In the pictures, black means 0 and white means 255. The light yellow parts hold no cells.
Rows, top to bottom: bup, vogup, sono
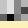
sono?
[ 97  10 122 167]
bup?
[196 225 137 181]
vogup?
[196 225 137  69]

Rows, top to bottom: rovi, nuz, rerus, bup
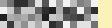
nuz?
[242 201  99 201 201  99  46  32 173  59  85 242 113  46]
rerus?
[ 32 173 160 173 128 160  32 201 188  85  73  59 144 226]
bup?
[213  59 188 144 213 173 226  46  73 242 128 226 226 113]

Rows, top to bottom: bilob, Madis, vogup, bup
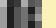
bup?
[157  31  85 114  31  99]
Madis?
[157  31  85 114  31 126]
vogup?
[157  31  85 114  73 157]
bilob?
[187  44  58 171  85  99]

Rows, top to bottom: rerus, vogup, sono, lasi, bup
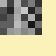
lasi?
[ 95  95 188 150  23 110]
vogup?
[ 80  37 162 200  37 110]
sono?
[ 65  95 175  65 175  37]

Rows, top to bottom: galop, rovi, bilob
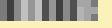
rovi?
[123  63 137 192 150 192  79 150  63 137  79 179 165 165]
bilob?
[123  63 137 192 150 192  79 150  63 137  79 179 165 123]

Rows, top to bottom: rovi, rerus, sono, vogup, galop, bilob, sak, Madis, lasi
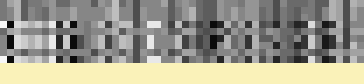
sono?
[120 134 178  93 134 120 106 149 134 134 162 134 134 134 134 162 190 134
 134  78 149 134 134 134  93 120 149 178 106  93  93 149 134 162 134 149
 149 106 120  78 120 106  93 134 120  93 134 178 162  78 162 134]
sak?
[134  11 219 203 178 203 162 232  37 203  11  78 120 149 190  66 134 190
 178  78 120 232 134 134 134 190  66 120  66  93  11 134 178 106 134  51
 178 134 134  37 120  93  37  51 203 120  24  51 134  66 190 134]
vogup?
[247  11 219 203 178 203 162 232  37 203  11 134 120 149 190  66 162 190
 190  78 134 232 232 134  66 190  66 120  66  93  11  37 178 106 162  51
 178  78  93  37 120  78  37  51 219 120  24  51 178  78 134 134]

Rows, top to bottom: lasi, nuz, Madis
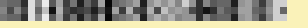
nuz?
[133  74 133  74 222 102 192  19 176  74  47  60  74  31  89  19 161  60
 176  74  60 176  74 192 148 161 148  74  47  19  47 117  89  74 161 161
 102  89 148 207 102]
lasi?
[117 102 102  47 222 133 234  89 161  60 117  31 102  60 161   7 102 117
 133 161  31 148 176 148 176 133 207 148  47 133  89 102 102  31 148 161
 117  60 133 207 207]
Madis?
[117 102 102  47 222 133 234  89 161  60 117  31 102  60 161   7 102 117
 133 161  31 148 176 148 176 133 148 148  47 133  89 102 102  31 148 161
 117  60 133 207 207]

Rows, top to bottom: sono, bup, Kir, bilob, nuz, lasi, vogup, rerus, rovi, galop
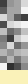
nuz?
[192 109 137 192]
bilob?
[ 77 216 230 244]
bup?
[ 93 164 164 244]
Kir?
[216 164  93  63]
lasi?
[122  63 204 230]

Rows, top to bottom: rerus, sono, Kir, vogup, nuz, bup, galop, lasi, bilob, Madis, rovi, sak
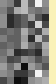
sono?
[126  84 172 186 126 112 126]
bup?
[126  97  97 157  43 186  97]
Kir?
[142  43  72  97 157  84  43]
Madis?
[157 112 157  14 157 126  84]
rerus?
[142 126  57 186  97 243 142]

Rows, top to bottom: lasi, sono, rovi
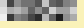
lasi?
[208  70 143 114 114  84 196  99  84 128 143]
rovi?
[239  58 128 114  70  44 184  99  29 143 171]

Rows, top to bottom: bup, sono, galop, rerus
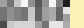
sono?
[116 144 129 116 200 100 159 171 100 229]
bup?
[159 116 200 245 144  87 144 245 129  31]
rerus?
[ 75 200 213 213 213 159 116 229 229 171]

